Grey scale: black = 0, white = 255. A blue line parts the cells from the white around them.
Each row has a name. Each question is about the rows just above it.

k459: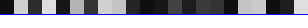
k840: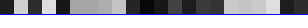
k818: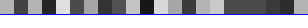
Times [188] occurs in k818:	0
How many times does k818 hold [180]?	4
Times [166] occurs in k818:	2
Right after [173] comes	[196]
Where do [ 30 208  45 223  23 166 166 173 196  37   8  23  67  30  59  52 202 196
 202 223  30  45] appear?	k840
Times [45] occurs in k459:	1
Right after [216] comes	[166]

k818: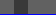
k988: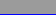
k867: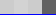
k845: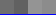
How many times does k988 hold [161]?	0
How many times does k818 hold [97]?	3
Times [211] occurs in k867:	1
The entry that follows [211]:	[204]
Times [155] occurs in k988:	4
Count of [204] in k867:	2

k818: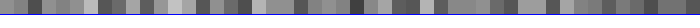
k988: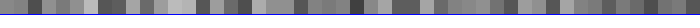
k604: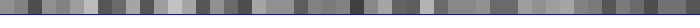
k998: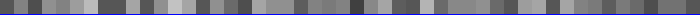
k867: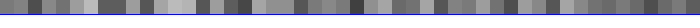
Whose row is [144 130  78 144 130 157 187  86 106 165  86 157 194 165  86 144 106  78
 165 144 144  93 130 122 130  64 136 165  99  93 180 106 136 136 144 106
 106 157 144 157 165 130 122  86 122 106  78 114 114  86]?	k604
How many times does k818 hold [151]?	1
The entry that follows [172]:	[144]
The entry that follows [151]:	[194]
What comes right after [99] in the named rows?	[93]

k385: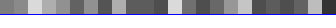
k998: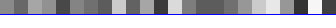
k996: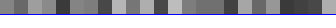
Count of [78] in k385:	4
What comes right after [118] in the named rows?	[174]
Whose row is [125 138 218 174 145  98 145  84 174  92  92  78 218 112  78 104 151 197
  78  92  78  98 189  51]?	k385
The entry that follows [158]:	[138]
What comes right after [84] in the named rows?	[174]

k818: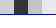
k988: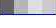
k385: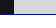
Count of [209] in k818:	1
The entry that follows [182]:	[221]
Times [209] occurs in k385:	0
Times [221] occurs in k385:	0
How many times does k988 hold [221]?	1

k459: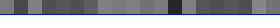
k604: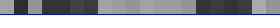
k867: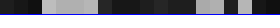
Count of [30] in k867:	5
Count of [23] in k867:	4
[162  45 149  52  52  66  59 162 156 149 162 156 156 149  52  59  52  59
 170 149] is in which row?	k604
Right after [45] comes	[149]

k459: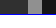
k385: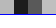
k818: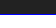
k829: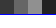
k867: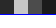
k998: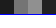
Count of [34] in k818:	4
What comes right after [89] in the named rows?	[191]
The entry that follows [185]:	[28]
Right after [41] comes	[199]
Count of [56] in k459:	0
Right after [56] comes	[102]
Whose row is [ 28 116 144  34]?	k998

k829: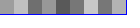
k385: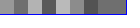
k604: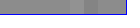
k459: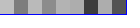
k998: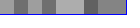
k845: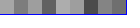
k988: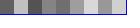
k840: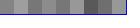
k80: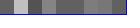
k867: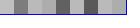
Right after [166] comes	[125]
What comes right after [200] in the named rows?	[119]
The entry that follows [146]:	[132]

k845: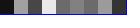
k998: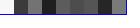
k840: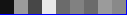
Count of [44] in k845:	0
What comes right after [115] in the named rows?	[31]
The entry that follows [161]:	[71]

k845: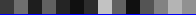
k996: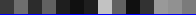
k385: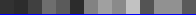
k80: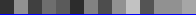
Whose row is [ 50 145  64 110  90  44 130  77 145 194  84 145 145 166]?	k80
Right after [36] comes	[16]
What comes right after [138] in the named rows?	[194]

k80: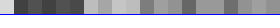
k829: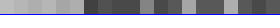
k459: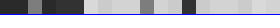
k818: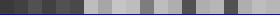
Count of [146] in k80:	3
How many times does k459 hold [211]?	6

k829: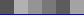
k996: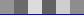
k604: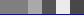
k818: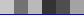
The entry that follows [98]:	[206]
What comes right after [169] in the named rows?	[84]
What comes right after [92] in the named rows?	[163]
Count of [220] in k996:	1

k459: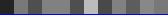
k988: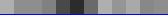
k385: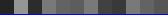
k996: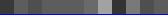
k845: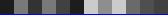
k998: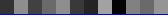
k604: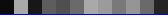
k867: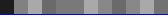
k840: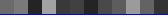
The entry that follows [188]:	[73]
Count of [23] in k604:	1
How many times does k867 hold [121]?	2
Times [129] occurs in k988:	1
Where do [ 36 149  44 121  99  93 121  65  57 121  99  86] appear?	k385

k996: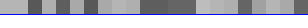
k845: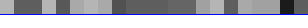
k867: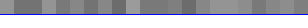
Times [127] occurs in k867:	2
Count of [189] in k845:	0
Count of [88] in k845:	1
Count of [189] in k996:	1
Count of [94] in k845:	7

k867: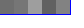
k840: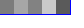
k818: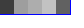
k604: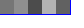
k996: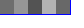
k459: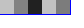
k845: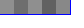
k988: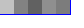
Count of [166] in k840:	1
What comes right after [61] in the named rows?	[158]
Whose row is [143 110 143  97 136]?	k845
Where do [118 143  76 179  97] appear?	k604
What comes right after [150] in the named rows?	[83]

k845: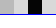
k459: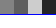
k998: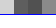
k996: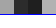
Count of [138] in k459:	0
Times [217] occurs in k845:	2

